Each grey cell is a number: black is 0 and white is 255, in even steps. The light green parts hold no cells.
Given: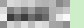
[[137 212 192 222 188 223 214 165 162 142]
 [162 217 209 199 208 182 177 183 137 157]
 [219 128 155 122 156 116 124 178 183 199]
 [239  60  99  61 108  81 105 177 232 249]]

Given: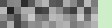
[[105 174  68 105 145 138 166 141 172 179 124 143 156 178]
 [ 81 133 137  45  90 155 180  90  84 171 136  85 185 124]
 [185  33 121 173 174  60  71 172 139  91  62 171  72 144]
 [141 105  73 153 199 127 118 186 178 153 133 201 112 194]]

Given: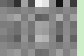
[[138 147 155 129 148 109 114 136 160 129 150]
 [105  93  48 163  74 243 227 138  20 153  59]
 [136 127 124 135 128 147 142 131 123 136 128]
 [142 153 166 125 155  96 103 136 174 126 159]
 [124 126 112 143 118 164 160 138 103 138 112]
 [133 120 112 138 120 161 154 131 108 139 119]
 [121 114  93 148 106 186 178 136  80 143  98]
 [135 127 124 136 128 146 143 132 123 137 128]]

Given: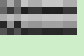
[[ 83  50  82  39  48  49  39  40  39  49  49]
 [119 172 119 197 174 173 198 197 198 173 173]
 [101  56 101  32  54  55  31  33  32  55  55]
 [172 191 173 198 192 192 198 197 198 191 192]
 [ 40 149  39 161 151 150 162 161 162 150 150]]

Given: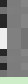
[[115 126 125 126]
 [ 38 124 124 133]
 [115 126 125 126]
 [ 40 124 124 133]
 [ 38 124 124 133]
 [238 128 128 116]
 [238 128 128 116]
 [238 128 128 116]
 [ 39 124 124 133]
 [115 126 125 126]
 [ 37 124 124 133]]

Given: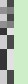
[[206  73]
 [206  73]
 [144 127]
 [207  72]
 [144 127]
 [ 52 225]
 [206  73]
 [206  73]
 [ 53 224]
 [ 52 225]
 [ 52 225]
 [207  73]]

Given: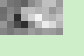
[[132 120 135 132 157 145 158 155 142]
 [146 117 111  98 139 160 191 193 155]
 [109 133 117 186 190 179 186 152 171]
 [113 141  45 174 211 244 186 178 196]
 [150 113  73  45 134 192 236 217 181]]

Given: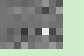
[[125 134  94 157 116 130 129 152 122]
 [114 107 108 101 108 119 146 109  86]
 [116 122 136 121 129 105  71 112 158]
 [117 117 109 120 114 120 129 122 108]
 [116 114 115 112 116 115 124 114 113]
 [112  93 108  55 126  68 235  72 129]
 [109  99 120  83 107 115 134  92  82]]

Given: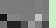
[[114  33  36  81 154 125  74]
 [123 123 124 121 121 128 122]
 [126 123 123 123 123 124 123]
 [ 23 132 131 125 123 193 127]]
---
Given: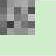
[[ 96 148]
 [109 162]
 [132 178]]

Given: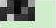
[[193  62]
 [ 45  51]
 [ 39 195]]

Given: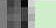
[[127  62]
 [124  81]
 [125  99]]

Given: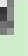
[[229 126]
 [ 53 138]
 [ 66 139]]

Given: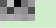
[[ 91 195]
 [141  62]
 [164 172]]

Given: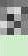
[[100 112]
 [139 194]
 [133  44]]

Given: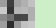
[[156  62]
 [202  50]
 [137 112]]

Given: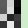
[[ 92 210]
 [ 89 222]
 [209  38]]

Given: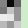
[[131  10]
 [119 194]
 [236 231]]
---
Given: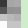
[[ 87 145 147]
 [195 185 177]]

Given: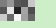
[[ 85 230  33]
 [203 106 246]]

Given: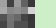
[[169 135 142]
 [ 83 116 104]]

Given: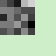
[[130 127 106]
 [ 38 127  80]]

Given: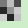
[[ 40 146 204]
 [209  37 193]]

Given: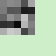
[[123  85  88]
 [101 144 125]]

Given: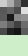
[[ 88 101  76]
 [ 91  26 138]]

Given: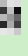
[[ 54 191  16]
 [184 152 103]]
